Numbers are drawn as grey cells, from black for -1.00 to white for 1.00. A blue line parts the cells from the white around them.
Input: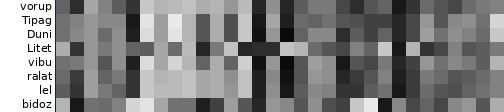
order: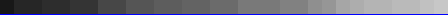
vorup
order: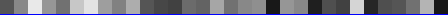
Tipag
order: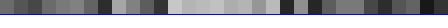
vorup

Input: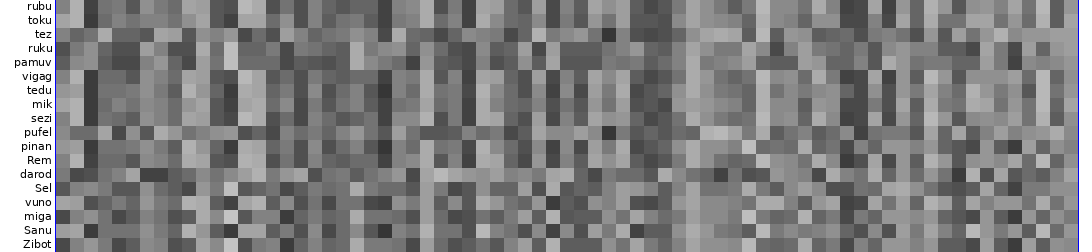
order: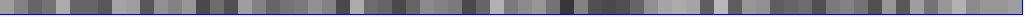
tez
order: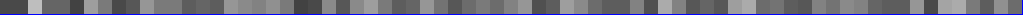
pamuv
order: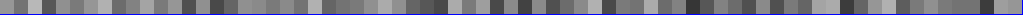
tedu
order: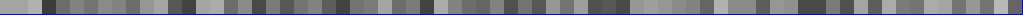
mik

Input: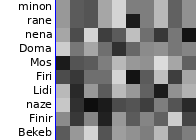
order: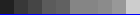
Finir
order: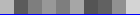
minon
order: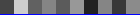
Finir
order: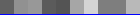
minon
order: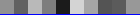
rane
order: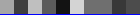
Firi

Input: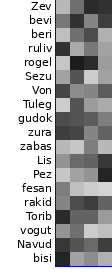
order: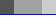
Sezu
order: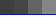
zura
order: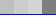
fesan
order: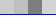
fesan
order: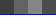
rakid
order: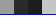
rogel
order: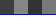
bevi

